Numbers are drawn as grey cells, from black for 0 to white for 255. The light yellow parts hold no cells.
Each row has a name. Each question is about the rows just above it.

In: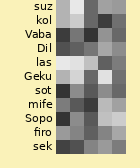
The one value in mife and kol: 60
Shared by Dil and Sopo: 140
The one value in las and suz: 232

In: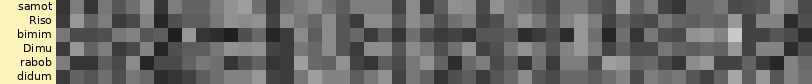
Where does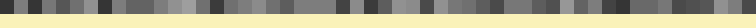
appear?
samot
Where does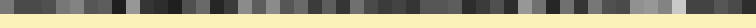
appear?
bimim
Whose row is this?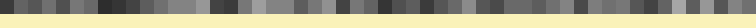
didum

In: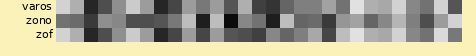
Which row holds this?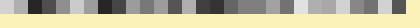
varos
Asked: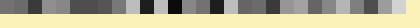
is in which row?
zono
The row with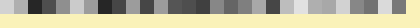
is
zof

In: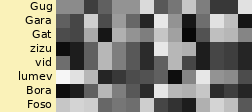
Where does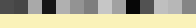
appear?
Gat
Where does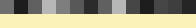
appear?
vid
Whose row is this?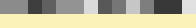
Gug

